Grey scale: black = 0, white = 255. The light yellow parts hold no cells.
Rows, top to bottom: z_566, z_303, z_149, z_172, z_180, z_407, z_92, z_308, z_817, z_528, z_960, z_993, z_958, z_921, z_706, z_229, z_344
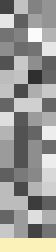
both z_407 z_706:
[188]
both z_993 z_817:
[155]
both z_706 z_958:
[95]
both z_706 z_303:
[95]
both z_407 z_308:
[101]

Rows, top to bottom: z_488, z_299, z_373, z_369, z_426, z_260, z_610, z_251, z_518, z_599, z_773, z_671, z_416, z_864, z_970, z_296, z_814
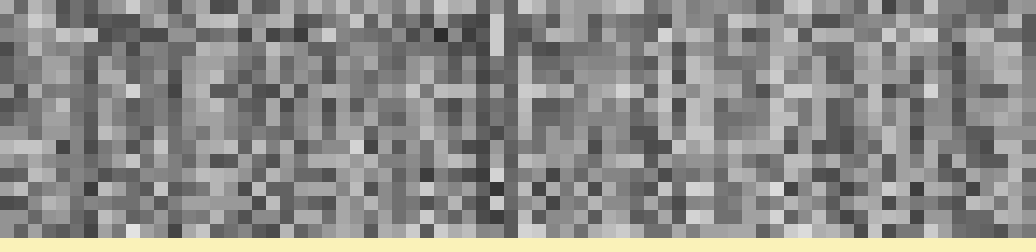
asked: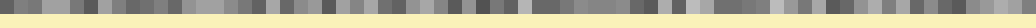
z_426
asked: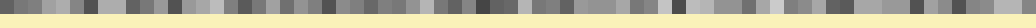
z_260
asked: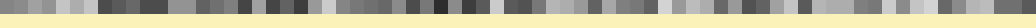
z_373
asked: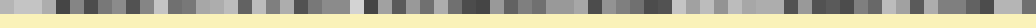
z_773

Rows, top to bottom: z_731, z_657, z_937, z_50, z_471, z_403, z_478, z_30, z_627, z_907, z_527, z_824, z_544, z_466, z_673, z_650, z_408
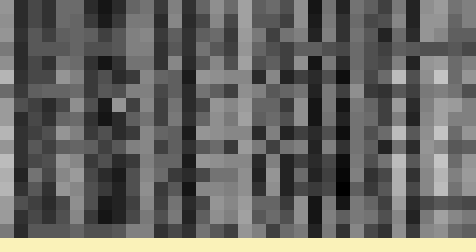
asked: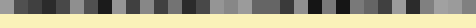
z_30
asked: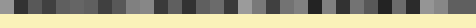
z_937
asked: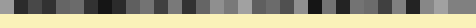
z_627
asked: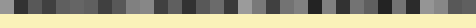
z_527

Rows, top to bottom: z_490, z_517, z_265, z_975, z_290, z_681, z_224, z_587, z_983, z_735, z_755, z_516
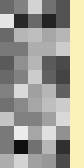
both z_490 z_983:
[129]
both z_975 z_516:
[174]
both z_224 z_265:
[182]

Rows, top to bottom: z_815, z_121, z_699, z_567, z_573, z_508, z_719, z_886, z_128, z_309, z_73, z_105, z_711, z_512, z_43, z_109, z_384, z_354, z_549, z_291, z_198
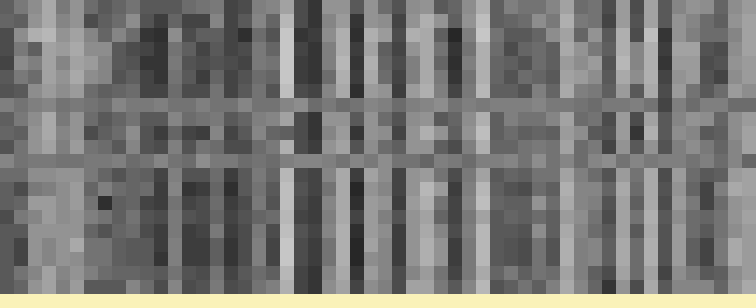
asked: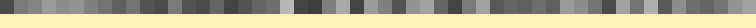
z_109
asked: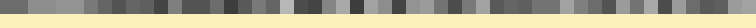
z_711
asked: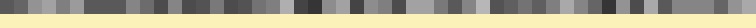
z_198
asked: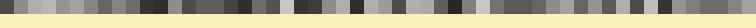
z_699

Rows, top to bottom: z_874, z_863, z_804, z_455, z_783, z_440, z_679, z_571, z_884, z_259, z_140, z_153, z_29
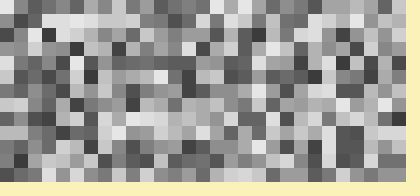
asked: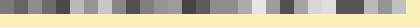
z_679
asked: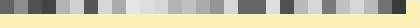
z_884
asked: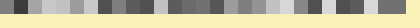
z_153
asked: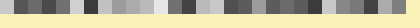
z_440

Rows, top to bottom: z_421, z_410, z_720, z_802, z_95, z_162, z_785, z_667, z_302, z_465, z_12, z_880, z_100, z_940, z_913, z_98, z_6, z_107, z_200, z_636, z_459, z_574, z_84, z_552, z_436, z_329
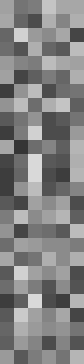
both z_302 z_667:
[147]
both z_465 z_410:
[76]

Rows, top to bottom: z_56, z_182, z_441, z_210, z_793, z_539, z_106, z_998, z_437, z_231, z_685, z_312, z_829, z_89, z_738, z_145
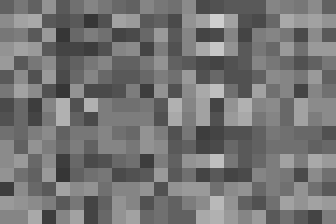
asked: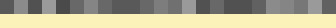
z_539
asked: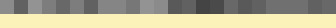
z_685
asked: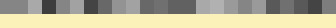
z_145
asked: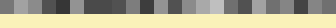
z_106

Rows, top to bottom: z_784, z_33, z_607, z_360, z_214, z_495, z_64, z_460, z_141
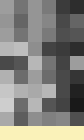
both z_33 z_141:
[134]
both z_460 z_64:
[183]
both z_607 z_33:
[149]
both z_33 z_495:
[73]
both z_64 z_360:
[183]
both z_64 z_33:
[73]
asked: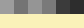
z_784

